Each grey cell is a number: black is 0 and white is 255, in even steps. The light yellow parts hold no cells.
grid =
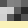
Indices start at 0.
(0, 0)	83
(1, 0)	213
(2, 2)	41
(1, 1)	208

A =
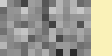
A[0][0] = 204
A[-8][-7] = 86
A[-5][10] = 157
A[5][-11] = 162
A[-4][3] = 197
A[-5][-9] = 134
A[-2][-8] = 159
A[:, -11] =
[113, 149, 140, 121, 185, 162, 127, 146]
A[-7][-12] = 147
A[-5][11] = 83
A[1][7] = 197
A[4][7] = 177
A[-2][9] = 154
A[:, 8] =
[181, 180, 160, 172, 141, 72, 153, 41]
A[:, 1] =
[136, 147, 146, 166, 145, 139, 136, 144]
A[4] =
[113, 145, 185, 197, 160, 140, 112, 177, 141, 161, 150, 168, 147]
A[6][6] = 102
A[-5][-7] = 113
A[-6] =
[122, 146, 140, 159, 143, 141, 74, 148, 160, 135, 150, 151, 155]
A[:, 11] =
[106, 199, 151, 83, 168, 161, 111, 125]
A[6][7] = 122
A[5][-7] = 133
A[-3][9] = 127
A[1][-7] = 96
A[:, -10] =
[67, 199, 159, 103, 197, 178, 110, 109]
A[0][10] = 179
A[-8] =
[204, 136, 113, 67, 158, 150, 86, 116, 181, 149, 179, 106, 121]

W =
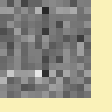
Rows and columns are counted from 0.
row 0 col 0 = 133
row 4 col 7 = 123
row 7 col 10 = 113
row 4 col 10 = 123
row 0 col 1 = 85
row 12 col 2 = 123
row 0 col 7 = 137
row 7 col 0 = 141
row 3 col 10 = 118
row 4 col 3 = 98
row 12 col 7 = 159
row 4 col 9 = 131
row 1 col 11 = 114
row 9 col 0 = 107
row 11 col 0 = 179
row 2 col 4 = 128
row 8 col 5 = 126
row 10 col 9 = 167
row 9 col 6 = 92
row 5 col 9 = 87
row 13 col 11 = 103
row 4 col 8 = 109
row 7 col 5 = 126
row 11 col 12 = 100
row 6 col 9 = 124
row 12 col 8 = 150
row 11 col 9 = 99
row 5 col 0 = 99
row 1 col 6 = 39
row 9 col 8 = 136
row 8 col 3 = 106
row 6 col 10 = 105

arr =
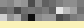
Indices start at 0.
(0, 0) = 141
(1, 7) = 96
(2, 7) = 151
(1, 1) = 116
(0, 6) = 96
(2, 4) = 13
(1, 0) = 102
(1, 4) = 118
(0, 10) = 142

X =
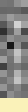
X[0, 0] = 118
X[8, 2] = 178
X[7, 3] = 140
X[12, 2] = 135
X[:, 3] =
[158, 89, 137, 163, 74, 130, 86, 140, 124, 105, 131, 147, 107, 115]
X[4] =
[48, 99, 158, 74]
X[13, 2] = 123
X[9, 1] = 112
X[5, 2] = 127
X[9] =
[64, 112, 121, 105]
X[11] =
[114, 135, 195, 147]
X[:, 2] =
[144, 104, 139, 210, 158, 127, 140, 195, 178, 121, 178, 195, 135, 123]
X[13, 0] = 85
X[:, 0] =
[118, 104, 130, 88, 48, 103, 139, 111, 158, 64, 148, 114, 149, 85]

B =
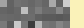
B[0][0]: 162
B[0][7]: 169
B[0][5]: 111
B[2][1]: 104
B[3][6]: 117
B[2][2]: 102
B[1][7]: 106
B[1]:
[101, 97, 103, 190, 107, 124, 107, 106, 135, 103]
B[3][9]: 118
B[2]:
[106, 104, 102, 107, 109, 96, 91, 91, 88, 92]
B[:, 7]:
[169, 106, 91, 113]

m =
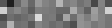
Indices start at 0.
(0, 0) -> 86
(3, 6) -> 121
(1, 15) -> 210
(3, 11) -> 147
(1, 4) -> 93
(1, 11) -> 126
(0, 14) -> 131
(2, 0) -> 77
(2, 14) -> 131
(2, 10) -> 110
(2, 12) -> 126
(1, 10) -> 171
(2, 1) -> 110
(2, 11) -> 145
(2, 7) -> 122
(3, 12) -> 139
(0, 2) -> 104
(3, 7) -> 108

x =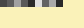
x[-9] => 71
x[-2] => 169
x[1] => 93

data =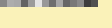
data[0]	135
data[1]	173
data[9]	102
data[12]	61
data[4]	155

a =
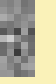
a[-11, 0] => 137
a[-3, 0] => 162
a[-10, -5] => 150
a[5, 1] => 206
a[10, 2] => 108
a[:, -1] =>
[125, 127, 152, 132, 82, 106, 111, 106, 154, 163, 132]
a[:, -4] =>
[129, 136, 155, 118, 116, 206, 132, 146, 127, 135, 151]
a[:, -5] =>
[137, 150, 171, 126, 89, 182, 106, 108, 162, 156, 149]
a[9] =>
[156, 135, 114, 157, 163]
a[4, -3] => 70
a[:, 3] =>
[115, 123, 139, 147, 158, 116, 163, 141, 115, 157, 117]

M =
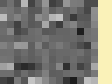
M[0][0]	93
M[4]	[109, 133, 71, 83, 107, 112, 88, 91, 101, 101, 106, 30, 110, 118]
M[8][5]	100
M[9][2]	57
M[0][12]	75
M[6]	[129, 116, 154, 152, 95, 128, 93, 110, 121, 108, 96, 78, 60, 135]
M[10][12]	95
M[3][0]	106
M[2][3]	112
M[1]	[122, 117, 102, 117, 88, 90, 129, 96, 109, 98, 112, 93, 71, 142]
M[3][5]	94
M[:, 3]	[183, 117, 112, 108, 83, 105, 152, 108, 102, 42, 108, 86]
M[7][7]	100
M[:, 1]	[112, 117, 115, 97, 133, 105, 116, 112, 114, 173, 110, 53]
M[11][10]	28
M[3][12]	93
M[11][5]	168
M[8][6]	118
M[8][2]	92
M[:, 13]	[76, 142, 140, 131, 118, 117, 135, 113, 121, 167, 120, 179]
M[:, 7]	[64, 96, 180, 90, 91, 104, 110, 100, 95, 99, 94, 111]
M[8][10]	109
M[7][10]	107
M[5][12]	112
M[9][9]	47
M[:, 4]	[67, 88, 91, 89, 107, 106, 95, 96, 95, 53, 93, 195]
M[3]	[106, 97, 65, 108, 89, 94, 167, 90, 61, 119, 132, 97, 93, 131]
